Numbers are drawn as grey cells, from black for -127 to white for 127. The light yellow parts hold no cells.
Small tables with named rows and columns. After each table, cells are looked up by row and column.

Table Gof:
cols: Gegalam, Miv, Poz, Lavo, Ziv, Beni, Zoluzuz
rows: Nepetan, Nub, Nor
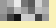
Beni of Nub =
59
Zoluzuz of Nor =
24
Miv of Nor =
-64
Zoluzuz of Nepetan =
28
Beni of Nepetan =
81
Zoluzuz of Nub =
48
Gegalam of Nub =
25
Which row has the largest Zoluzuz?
Nub

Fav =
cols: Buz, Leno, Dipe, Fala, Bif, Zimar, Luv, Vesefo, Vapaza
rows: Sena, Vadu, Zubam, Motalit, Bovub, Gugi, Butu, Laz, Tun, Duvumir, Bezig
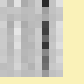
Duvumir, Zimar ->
73
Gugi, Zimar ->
75
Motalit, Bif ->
58
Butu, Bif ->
53
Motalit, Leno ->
43
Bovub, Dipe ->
102
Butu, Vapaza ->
94
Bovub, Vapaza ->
90
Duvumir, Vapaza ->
78
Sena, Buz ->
82

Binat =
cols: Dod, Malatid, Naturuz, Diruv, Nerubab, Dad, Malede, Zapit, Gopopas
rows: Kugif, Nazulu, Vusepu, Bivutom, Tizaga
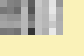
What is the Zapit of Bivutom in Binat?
71
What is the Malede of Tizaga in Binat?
46
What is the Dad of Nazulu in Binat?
66
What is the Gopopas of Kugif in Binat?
21
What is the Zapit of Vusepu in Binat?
89
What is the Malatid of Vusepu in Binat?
19
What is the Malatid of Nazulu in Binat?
-1
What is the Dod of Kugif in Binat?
27
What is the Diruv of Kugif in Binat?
37
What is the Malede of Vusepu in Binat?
54
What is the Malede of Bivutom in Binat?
55
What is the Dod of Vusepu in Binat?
29
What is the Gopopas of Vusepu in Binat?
43
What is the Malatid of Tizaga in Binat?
-4
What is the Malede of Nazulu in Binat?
57
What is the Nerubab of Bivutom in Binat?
7
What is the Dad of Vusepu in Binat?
64
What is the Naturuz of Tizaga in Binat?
-13
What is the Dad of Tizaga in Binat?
65

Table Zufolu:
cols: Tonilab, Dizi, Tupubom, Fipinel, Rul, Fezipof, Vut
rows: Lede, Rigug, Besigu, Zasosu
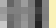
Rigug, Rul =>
-2
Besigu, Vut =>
-1
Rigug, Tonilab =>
24
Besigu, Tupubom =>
-3
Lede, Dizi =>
-26
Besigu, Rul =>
-5
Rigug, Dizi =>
0
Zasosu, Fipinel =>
24
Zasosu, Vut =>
4
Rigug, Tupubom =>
0
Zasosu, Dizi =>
-22
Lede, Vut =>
3
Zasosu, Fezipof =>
-92

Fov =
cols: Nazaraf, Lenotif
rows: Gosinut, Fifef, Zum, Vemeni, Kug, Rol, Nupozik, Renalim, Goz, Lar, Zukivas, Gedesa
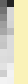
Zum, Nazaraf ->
8
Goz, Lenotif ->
90
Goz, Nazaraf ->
92
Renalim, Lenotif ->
92
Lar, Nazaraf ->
98
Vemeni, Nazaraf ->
30
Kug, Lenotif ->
60
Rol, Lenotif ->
91
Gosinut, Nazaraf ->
-32
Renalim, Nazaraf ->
94
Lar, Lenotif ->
110
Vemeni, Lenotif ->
83
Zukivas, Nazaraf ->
78
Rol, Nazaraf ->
71
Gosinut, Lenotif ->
-92
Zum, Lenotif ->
86
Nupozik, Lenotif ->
91
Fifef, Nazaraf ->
-12
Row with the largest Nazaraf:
Gedesa

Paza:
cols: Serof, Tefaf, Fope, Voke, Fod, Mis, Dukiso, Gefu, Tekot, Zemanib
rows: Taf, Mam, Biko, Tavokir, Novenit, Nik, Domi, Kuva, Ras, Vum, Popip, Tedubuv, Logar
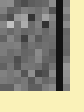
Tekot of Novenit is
-109
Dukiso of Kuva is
-16
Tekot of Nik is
-109
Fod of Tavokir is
-20
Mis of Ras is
6
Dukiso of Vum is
-39
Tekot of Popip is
-109
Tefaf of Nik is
5
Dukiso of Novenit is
-23
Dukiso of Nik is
-19
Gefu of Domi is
-20
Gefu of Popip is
10
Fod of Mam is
-7

